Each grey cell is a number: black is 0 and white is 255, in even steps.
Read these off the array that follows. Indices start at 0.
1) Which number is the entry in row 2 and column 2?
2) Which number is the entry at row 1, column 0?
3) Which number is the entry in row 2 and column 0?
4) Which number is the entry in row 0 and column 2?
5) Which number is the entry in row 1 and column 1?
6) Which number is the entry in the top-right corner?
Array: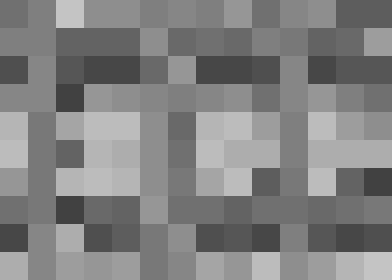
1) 86
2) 127
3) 79
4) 196
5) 127
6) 93

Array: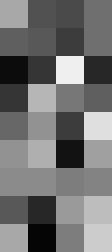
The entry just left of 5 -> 168
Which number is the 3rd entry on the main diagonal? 239
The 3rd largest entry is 204
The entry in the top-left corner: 168
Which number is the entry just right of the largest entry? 39
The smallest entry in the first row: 74
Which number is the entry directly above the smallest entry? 39
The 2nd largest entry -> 223
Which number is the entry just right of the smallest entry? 125
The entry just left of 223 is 60
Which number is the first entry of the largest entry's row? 12

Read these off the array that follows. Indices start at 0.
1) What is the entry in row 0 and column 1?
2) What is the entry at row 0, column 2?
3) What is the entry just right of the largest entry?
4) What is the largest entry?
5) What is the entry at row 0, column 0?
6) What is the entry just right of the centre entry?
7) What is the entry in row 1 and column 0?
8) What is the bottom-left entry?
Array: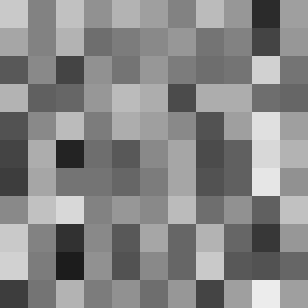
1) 130
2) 193
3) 159
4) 236
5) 201
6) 166
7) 166
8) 61

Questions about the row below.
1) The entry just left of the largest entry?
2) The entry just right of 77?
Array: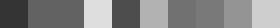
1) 98
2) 178
